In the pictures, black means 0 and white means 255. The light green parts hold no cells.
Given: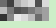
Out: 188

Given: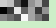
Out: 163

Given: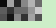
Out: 51

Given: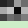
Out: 109

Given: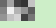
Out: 211

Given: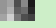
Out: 120
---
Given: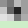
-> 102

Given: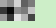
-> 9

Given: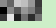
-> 138

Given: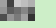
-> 93

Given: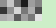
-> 144

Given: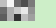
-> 175

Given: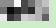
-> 10

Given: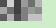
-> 111
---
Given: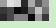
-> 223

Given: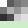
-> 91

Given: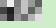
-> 239

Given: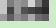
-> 124

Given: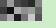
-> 156

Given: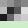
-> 145

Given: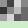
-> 67

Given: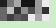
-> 116
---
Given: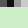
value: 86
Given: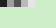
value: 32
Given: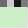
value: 106
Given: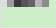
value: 221
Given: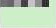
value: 114
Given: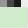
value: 150
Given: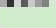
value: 171
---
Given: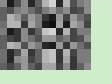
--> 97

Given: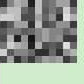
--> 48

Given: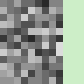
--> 162

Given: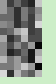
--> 183

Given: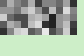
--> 205
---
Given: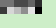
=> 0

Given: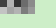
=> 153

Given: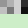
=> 16

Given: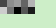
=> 26

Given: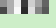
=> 88

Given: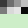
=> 9

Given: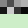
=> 8

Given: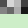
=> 24
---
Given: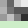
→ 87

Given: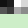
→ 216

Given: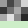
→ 85

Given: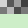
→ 63

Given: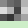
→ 208

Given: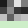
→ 40
